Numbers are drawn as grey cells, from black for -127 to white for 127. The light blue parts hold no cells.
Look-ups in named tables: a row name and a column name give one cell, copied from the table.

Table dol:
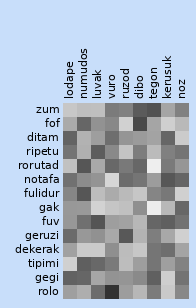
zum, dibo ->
-36
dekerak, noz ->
36
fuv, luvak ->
-42
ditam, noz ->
75
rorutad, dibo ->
-24
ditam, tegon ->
35
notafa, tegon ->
28
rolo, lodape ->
31
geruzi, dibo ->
51
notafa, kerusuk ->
-40
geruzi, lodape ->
-20
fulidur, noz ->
80
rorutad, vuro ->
-23
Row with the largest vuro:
notafa

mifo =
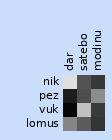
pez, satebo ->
-49
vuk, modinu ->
-69
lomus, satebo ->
-36
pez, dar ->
-98
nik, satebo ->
-44
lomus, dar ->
5
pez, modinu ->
13
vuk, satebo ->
65
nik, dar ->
95
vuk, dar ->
-120
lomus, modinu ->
-75
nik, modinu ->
-71
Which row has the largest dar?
nik

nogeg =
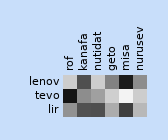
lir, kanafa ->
-46
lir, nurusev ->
56
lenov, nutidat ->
77
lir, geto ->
44
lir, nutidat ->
-48
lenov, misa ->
-100
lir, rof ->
18
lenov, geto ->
2
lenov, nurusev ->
13

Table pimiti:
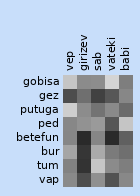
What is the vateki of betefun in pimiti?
-85
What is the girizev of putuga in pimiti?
12
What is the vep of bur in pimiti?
37
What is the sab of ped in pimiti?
26
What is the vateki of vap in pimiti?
-45
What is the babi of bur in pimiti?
-16
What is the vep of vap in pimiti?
10

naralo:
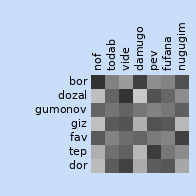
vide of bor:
27
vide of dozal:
-76
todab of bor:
2
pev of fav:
-4
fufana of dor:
-41
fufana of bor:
3
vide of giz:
-44
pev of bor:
14
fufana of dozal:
-24
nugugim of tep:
12
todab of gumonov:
-10
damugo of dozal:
73
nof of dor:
60
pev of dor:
-35
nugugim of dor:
39
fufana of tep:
-8

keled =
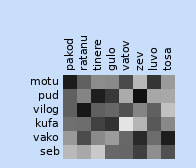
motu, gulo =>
9
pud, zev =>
-111
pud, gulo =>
-71
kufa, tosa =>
8
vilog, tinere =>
-31
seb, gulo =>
-23
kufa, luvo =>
-39
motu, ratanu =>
-31
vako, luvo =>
-18

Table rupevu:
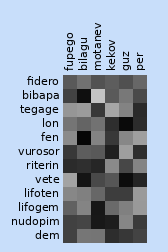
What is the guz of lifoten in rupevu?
-66
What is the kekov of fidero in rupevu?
-34
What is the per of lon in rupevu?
-83
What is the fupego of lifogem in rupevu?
-30
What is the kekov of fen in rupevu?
-71
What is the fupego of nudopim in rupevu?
-62
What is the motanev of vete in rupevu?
-54
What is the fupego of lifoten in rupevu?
7

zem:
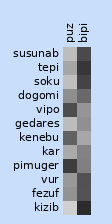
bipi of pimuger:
0
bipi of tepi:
-72
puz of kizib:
80
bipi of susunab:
-53
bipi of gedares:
16
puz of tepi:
38
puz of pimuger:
-66
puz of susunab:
61
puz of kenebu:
-29
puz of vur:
25
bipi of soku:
-59
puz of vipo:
-50
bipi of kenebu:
39
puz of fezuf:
19
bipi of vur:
-45
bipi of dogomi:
-22
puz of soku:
63
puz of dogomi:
14

